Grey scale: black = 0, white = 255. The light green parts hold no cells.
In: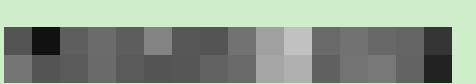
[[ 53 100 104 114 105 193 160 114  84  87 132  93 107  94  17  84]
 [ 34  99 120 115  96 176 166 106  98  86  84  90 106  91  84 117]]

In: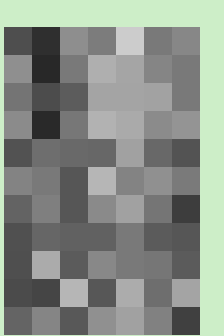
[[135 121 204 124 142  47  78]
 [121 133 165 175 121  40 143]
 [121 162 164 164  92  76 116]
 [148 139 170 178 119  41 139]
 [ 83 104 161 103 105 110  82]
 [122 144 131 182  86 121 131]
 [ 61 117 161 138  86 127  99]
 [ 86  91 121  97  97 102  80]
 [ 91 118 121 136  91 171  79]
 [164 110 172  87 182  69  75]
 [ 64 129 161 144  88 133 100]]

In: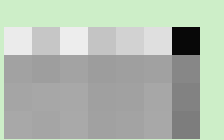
[[  8 223 210 196 237 198 235]
 [135 161 159 157 163 158 162]
 [130 167 161 160 168 167 165]
 [125 168 163 161 169 165 168]]

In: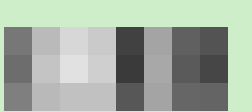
[[ 83  96 164  65 202 215 186 119]
 [ 70  90 168  58 207 225 196 109]
 [100 102 164  87 193 193 185 127]]

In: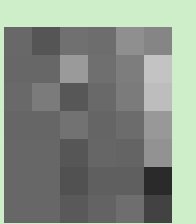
[[133 143 109 112  85 104]
 [195 125 111 154 103 103]
 [189 123 105  87 123 105]
 [152 108 101 114 102 102]
 [146 100 102  86 103 103]
 [ 42  95  95  81 103 103]
 [ 66 110  99  89 103 103]]

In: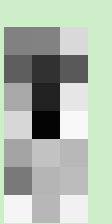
[[217 130 129]
 [ 89  49  94]
 [230  33 168]
 [248   4 215]
 [184 194 164]
 [188 181 121]
 [241 183 245]]
